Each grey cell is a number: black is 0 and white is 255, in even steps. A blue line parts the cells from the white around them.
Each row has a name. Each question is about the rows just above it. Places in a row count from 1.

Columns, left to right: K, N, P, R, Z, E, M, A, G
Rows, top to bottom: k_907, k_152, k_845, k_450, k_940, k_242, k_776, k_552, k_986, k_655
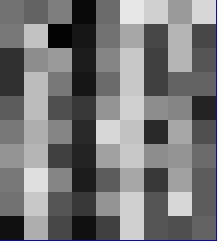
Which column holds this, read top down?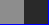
M
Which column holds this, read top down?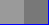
P
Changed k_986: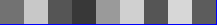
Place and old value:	5, [148]
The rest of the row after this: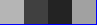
[200 141 148 107]
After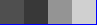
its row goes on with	[141 133  35]
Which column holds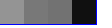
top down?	K
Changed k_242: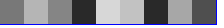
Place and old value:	2, [174]

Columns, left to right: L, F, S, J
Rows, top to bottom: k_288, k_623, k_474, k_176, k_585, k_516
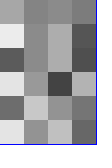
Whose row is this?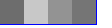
k_585
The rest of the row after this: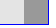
[ 67 179]
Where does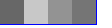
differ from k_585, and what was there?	1, [109]
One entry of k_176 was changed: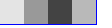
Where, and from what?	4, [179]
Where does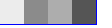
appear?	k_623
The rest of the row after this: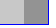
[117]
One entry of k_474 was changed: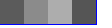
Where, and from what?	4, [79]

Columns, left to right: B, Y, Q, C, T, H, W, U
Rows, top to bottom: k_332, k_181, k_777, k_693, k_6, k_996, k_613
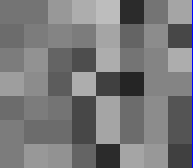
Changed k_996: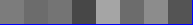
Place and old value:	3, [108]
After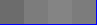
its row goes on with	[165 100 140  71]
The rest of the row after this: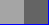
[140  71]
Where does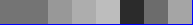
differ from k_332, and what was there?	7, [116]
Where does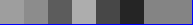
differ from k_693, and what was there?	5, [64]
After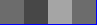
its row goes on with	[140  84]

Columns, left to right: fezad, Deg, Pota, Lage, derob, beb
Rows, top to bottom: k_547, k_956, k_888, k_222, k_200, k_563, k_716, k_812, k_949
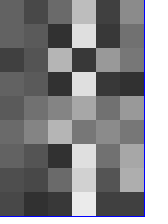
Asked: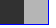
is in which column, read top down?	Pota
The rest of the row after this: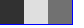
[167]
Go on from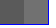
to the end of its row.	[132 167 113 153]

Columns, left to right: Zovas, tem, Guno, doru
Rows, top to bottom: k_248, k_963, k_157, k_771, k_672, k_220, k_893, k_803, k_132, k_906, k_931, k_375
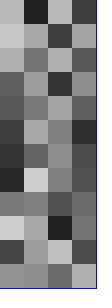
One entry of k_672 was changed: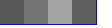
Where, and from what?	2, [121]
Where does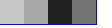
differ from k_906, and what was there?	1, [206]
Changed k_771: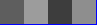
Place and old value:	3, [53]

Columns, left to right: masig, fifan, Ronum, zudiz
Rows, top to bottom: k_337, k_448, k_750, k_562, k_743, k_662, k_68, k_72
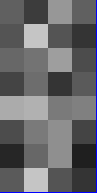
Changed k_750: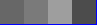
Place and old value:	2, [115]
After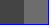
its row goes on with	[52 90]
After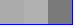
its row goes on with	[128]
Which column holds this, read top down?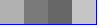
fifan
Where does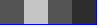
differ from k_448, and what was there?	4, [52]
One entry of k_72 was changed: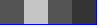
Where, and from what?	1, [90]
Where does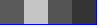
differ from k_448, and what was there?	1, [84]

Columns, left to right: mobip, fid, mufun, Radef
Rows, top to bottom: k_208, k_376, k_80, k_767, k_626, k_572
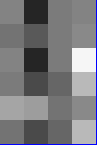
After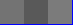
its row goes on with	[137]
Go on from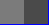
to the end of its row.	[102 185]
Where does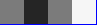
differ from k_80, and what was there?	1, [131]
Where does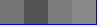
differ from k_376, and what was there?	2, [89]
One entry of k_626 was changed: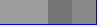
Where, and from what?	1, [165]

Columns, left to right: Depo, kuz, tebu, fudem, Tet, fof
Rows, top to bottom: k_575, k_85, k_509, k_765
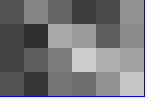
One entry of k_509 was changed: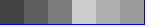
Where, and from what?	6, [162]
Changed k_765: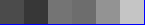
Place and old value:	1, [83]
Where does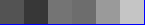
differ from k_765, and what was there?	5, [147]
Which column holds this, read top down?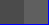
Tet

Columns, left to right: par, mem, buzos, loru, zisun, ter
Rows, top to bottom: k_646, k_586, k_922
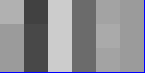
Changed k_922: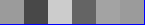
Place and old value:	4, [107]
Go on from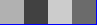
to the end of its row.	[163 155]
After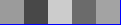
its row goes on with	[155]
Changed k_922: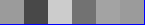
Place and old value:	4, [107]
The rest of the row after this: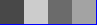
[155]

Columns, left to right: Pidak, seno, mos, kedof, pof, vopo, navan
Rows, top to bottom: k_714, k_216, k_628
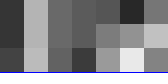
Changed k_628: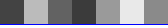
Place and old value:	7, [131]
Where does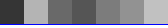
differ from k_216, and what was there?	4, [91]
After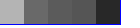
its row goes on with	[118]

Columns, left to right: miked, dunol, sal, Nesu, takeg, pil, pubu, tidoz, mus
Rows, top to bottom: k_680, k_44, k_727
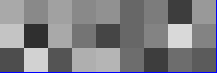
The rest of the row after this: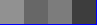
[153]
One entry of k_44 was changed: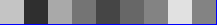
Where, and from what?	8, [217]
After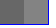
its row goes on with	[217 131]

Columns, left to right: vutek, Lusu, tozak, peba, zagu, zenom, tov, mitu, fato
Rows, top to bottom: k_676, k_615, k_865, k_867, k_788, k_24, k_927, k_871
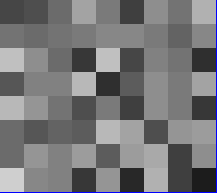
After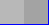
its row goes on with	[ 78 149 156]
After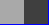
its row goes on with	[142]
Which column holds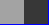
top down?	fato
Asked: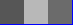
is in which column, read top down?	vutek
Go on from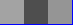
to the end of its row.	[156]
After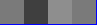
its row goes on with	[55]
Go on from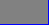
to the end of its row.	[184  47  92 142 122 163]

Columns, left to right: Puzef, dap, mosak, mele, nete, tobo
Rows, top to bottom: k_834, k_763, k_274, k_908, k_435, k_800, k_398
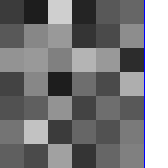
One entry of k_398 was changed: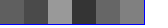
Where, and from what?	3, [161]
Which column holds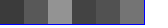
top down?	Puzef
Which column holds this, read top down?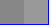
dap
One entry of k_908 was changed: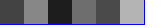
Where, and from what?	6, [174]
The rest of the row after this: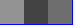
[88]
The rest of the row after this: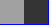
[102 128]
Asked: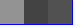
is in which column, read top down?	Puzef

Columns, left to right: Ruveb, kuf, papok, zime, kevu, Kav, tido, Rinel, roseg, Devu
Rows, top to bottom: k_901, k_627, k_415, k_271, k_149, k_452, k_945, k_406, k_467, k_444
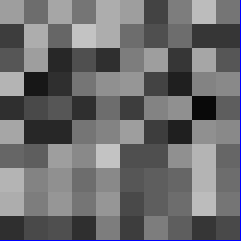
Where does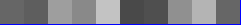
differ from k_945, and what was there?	6, [79]
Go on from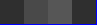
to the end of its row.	[109  61 131 144   9  94]
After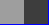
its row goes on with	[ 31 144 137]
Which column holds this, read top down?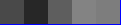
kuf

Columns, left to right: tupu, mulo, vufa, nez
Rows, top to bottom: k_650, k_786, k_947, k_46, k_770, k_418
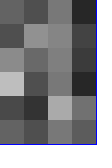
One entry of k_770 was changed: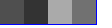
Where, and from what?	1, [73]
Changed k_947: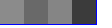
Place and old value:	3, [127]
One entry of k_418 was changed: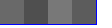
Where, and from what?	1, [99]
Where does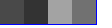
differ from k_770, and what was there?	3, [170]
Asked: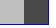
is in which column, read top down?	tupu
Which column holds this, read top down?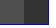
mulo

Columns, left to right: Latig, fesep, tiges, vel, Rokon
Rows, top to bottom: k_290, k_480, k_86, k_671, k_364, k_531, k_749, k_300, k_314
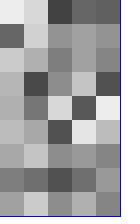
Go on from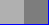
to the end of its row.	[161 133]
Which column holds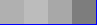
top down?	Latig
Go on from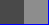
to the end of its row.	[195  80]
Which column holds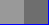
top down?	vel
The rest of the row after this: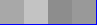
[133]
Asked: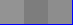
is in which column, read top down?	tiges
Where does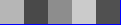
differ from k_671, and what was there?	4, [195]

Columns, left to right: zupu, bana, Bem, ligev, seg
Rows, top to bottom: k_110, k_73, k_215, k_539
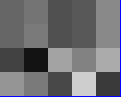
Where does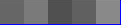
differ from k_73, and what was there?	4, [88]
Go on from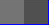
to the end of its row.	[ 88 137]
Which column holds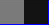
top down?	bana
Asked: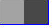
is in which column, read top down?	Bem
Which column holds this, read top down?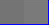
bana
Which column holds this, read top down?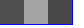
Bem

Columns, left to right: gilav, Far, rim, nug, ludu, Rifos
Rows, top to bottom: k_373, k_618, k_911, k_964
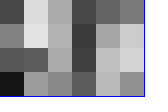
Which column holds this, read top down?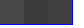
nug
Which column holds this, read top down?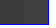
nug
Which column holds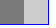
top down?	Rifos
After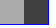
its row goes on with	[192 212]

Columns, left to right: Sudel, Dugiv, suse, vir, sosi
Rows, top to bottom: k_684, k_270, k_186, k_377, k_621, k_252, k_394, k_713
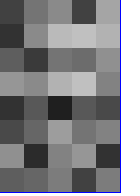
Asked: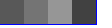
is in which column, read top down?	vir
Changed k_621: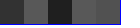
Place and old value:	5, [73]
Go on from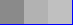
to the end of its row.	[130]
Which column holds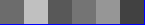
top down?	vir

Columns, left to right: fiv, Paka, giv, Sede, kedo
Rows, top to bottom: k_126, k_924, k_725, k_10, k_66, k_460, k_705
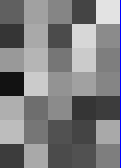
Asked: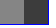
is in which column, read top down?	kedo
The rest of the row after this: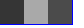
[215 139]
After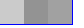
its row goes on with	[133]

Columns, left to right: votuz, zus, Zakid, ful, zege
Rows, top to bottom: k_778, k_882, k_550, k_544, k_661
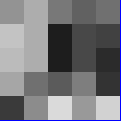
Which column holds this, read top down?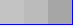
votuz
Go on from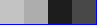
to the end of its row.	[65]
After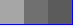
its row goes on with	[126  51]
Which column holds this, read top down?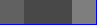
ful

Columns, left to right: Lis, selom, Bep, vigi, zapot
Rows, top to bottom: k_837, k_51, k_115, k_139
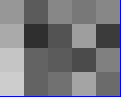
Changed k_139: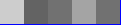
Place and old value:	5, [107]
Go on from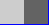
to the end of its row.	[113 164 107]

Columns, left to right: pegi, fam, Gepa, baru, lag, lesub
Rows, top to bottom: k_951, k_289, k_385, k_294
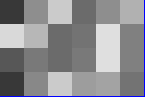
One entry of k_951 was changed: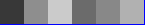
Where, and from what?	5, [142]
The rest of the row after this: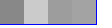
[115]
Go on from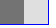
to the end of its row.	[128]
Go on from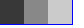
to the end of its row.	[157 163 115]

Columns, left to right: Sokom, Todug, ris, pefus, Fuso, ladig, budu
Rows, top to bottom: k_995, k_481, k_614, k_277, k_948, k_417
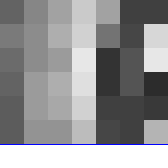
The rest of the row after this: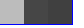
[180]
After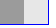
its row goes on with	[ 51  84 231]
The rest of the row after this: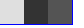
[44]

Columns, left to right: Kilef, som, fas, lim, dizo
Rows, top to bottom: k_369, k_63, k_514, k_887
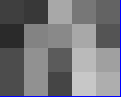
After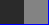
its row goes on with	[137 168  84]
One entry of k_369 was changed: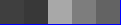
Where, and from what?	4, [119]
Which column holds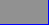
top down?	som
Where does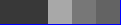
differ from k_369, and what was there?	1, [63]
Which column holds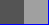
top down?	dizo
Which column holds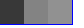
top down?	som

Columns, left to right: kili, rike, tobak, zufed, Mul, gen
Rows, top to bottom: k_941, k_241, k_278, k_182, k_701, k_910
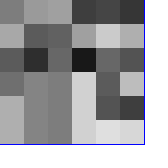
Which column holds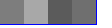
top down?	kili
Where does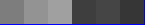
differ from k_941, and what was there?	2, [154]
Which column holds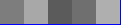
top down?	kili
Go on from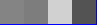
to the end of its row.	[62]

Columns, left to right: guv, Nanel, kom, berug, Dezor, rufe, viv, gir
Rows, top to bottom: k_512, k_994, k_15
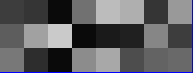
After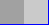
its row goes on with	[ 10  26  32 134  61]
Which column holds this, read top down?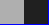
rufe
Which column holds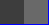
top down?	gir
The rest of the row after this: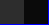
[140 168  77  99 105]
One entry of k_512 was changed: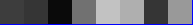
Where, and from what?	5, [188]
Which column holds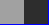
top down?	Nanel

